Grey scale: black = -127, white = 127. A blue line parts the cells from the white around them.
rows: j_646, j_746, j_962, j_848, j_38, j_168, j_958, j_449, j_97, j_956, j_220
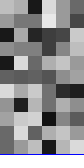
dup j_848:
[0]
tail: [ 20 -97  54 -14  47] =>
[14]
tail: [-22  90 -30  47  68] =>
[26]
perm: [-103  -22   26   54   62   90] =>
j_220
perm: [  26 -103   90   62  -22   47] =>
j_646
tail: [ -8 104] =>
[ 26 -57]
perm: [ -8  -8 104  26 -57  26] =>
j_746

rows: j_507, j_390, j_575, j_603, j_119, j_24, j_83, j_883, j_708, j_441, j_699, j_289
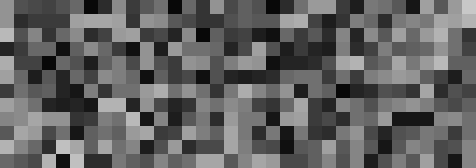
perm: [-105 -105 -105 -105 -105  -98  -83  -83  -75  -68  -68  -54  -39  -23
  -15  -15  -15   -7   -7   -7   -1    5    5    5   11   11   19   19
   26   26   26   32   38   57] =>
j_708
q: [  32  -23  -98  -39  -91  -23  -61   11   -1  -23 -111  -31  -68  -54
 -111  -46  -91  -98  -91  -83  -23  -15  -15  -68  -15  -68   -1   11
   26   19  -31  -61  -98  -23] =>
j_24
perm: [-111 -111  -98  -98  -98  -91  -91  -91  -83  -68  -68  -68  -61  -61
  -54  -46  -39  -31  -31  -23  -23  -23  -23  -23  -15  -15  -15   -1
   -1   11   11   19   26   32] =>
j_24
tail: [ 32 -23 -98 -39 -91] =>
[ -23  -61   11   -1  -23 -111  -31  -68  -54 -111  -46  -91  -98  -91
  -83  -23  -15  -15  -68  -15  -68   -1   11   26   19  -31  -61  -98
  -23]
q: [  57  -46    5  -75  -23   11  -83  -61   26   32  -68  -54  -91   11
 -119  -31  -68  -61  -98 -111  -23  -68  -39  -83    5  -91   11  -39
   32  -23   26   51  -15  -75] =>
j_575
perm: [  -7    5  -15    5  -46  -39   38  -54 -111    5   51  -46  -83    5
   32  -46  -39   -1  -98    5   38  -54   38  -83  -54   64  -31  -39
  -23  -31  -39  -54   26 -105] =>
j_699

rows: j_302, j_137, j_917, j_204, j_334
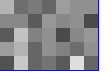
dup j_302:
[16]
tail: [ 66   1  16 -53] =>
[ 8 23]
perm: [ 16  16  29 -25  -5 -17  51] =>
j_302
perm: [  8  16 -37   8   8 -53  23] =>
j_137
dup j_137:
[8]
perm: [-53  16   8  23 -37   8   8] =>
j_137
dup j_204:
[16]

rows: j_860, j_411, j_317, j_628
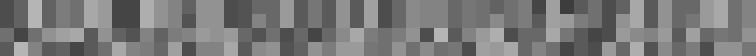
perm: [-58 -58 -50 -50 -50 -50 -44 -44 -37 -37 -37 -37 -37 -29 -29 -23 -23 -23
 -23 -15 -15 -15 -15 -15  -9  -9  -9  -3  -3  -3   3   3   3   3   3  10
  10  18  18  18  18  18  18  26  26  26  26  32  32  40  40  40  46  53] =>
j_411
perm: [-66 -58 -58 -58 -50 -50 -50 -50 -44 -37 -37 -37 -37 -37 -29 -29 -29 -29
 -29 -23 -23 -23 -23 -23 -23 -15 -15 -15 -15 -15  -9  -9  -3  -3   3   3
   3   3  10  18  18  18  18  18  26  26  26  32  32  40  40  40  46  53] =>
j_860
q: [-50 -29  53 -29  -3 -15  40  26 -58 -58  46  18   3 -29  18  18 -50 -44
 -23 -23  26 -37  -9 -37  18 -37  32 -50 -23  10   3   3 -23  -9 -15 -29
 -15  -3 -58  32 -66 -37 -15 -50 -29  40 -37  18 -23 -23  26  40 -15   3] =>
j_860
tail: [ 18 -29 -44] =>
[  3 -29  -3   3  26  18  26 -23 -44 -15 -50 -23 -58 -23  10  40  -3 -15
  -3  18 -50  53 -37   3  26  46 -50 -23 -23  40  -9 -37 -58 -50  26  10
   3  26 -37  32 -23  -9 -15  18]
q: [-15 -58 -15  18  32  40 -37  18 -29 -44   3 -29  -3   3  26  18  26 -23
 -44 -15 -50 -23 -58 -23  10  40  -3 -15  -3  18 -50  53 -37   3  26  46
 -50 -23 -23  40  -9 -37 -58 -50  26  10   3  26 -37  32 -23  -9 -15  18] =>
j_317

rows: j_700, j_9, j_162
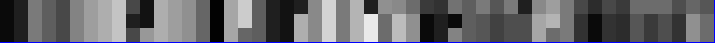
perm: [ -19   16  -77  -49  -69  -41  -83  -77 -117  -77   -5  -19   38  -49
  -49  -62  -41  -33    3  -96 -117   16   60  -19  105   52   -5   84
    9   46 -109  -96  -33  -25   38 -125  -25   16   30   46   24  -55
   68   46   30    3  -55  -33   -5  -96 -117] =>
j_162
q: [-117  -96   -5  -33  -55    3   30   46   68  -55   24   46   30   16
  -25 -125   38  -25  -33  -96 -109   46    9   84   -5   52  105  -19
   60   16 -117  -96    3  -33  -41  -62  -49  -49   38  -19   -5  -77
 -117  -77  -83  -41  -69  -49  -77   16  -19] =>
j_162
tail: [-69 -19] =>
[-19 -19 -49 -25 -41]

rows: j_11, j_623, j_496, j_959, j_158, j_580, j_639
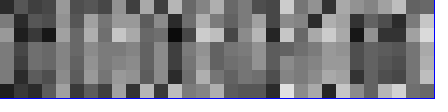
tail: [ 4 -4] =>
[ 11  41  33 -76 -29 -49 -56 -10  62]
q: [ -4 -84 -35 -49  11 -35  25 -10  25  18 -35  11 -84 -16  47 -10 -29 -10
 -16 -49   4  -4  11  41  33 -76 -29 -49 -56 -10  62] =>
j_580
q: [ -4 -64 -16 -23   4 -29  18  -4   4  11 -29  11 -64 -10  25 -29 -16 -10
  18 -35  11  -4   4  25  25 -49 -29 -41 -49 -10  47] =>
j_158
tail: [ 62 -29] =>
[-23]
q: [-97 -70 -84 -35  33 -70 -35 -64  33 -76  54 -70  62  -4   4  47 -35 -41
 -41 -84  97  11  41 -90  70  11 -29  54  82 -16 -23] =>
j_639
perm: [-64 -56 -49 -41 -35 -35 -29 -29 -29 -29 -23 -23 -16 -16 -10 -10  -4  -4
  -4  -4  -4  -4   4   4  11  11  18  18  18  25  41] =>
j_959

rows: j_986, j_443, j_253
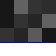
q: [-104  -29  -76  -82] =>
j_986
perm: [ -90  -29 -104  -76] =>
j_443
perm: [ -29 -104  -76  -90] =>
j_443
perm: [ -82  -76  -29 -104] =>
j_986
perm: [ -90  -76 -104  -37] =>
j_253

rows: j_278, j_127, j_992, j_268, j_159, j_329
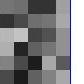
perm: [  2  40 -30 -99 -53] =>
j_329
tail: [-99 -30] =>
[ 2 40]
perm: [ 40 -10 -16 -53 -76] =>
j_127
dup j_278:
[-76]
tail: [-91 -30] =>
[-10  17]

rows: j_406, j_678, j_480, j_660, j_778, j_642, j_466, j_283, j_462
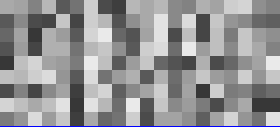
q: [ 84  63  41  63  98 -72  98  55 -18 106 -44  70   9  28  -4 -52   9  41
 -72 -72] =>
j_283
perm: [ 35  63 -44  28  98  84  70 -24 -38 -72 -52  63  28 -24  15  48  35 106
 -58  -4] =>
j_480
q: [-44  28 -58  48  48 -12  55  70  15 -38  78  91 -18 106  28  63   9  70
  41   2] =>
j_660
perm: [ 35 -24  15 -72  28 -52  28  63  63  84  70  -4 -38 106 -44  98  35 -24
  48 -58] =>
j_480
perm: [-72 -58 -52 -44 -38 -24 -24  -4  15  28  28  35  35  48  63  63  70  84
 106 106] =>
j_778

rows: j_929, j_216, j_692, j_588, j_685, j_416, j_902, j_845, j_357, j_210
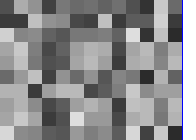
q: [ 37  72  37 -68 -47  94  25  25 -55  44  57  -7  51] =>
j_357
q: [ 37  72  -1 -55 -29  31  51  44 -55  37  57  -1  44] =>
j_588
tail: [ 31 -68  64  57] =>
[-1 57]
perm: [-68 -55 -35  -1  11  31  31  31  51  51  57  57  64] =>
j_845
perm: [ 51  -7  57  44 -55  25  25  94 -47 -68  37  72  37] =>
j_357

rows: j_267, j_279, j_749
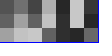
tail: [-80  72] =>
[-88]
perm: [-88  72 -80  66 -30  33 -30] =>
j_279

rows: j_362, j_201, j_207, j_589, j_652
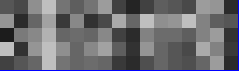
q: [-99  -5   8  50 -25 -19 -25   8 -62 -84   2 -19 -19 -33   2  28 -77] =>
j_207
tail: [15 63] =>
[-11 -33 -11  28 -62 -91 -62 -33 -41 -54  28  21 -84]
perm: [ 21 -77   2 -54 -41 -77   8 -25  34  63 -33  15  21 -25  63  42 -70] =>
j_589
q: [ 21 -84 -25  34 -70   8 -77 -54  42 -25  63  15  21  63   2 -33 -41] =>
j_201
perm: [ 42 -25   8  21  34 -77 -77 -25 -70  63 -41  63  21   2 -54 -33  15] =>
j_589
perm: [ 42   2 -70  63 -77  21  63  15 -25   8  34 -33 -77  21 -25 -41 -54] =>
j_589
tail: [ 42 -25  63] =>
[ 15  21  63   2 -33 -41]

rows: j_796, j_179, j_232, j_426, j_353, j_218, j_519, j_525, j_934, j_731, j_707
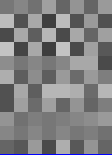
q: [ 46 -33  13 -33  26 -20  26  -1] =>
j_218
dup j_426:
[67]
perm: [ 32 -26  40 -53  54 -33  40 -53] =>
j_232
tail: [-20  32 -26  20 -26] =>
[-1]
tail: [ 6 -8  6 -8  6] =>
[ -8  -1 -14]
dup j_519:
[54]

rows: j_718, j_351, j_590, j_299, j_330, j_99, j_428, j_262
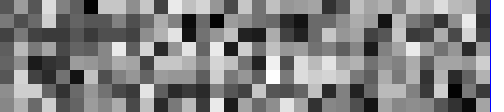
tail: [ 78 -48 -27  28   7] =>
[  44  -54   64  -85   -6   58  -69  106 -100   36  -21   14   99   36
  -77    7    1  -48 -108   36    7   14    7  -41  -77 -116   36]
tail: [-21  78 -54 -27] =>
[ -41  -41    1  -48  -21   44    1 -116  -21 -124   28   14  -13  -21
  -85 -108  -21  -21   14   44   28 -108   58   -6  -33  -77   14  106
  -77]
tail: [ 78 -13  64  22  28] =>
[ -13    1  -33    7 -100    1   36  106   28  -13   22  -85   28]

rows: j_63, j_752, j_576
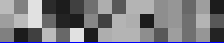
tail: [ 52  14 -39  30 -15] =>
[ 22 -92]
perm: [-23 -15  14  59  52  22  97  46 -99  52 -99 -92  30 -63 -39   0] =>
j_576
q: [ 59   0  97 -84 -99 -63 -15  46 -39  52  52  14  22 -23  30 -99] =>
j_63
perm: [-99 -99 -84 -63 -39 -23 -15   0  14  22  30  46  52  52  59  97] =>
j_63
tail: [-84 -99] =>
[-63 -15  46 -39  52  52  14  22 -23  30 -99]
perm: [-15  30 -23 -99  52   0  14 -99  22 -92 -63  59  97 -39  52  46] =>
j_576

